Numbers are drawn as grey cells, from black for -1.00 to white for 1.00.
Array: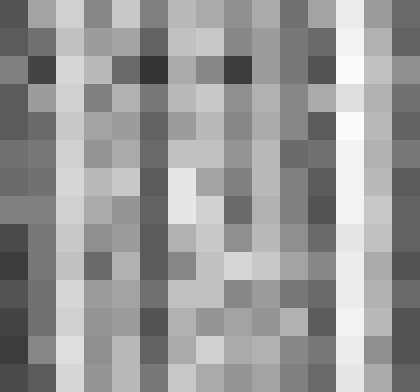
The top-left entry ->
-0.35
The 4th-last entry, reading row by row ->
-0.17
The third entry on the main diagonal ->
0.68
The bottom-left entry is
-0.41
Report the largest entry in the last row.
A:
0.80
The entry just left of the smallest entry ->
-0.17
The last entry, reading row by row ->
-0.23
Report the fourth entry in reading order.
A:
0.06
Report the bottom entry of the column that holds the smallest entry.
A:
-0.06
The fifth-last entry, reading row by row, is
0.00
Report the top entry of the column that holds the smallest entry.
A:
0.00
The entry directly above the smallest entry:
-0.23
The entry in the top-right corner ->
-0.17
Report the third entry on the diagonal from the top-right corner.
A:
0.96
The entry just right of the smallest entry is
0.33
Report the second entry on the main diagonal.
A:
-0.11
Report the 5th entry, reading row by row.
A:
0.57

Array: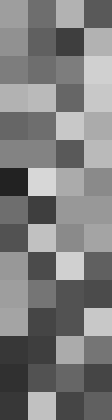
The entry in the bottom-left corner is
-0.57
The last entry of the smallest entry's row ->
0.08
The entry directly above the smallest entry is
0.03
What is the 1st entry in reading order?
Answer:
0.24
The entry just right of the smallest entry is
0.69
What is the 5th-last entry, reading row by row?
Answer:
-0.46
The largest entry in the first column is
0.40
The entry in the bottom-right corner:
-0.25
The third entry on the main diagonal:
-0.02
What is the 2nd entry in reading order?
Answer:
-0.14
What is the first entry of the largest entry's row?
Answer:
-0.73
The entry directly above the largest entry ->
0.03
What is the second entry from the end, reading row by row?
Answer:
-0.46
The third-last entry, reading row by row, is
0.51
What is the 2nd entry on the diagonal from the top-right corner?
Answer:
-0.51

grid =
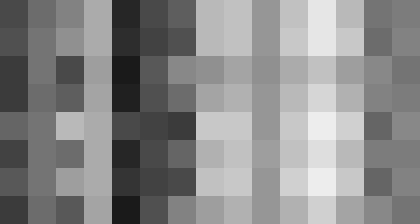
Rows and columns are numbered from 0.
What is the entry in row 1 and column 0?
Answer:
-0.37
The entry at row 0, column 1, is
-0.15
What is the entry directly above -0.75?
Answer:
-0.80
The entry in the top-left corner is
-0.43
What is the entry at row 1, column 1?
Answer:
-0.09
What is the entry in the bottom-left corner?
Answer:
-0.54
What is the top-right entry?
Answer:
-0.03
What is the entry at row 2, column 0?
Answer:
-0.54
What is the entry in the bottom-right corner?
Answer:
-0.09
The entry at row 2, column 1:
-0.09
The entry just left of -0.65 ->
0.34
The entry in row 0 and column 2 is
0.02
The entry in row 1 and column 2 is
0.13

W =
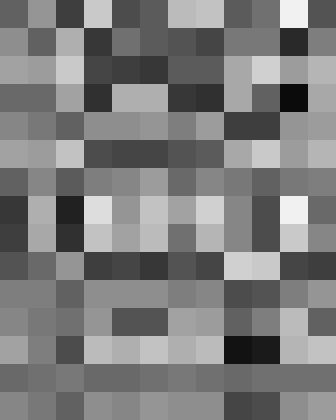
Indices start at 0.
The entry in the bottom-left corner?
0.05
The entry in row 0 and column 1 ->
0.17
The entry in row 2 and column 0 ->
0.27
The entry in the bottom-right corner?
0.22
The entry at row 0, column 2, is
-0.51
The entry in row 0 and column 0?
-0.24
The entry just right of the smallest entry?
0.32
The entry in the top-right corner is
-0.35
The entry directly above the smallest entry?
0.22
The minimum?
-0.91
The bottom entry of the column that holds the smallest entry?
0.11
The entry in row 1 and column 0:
0.11
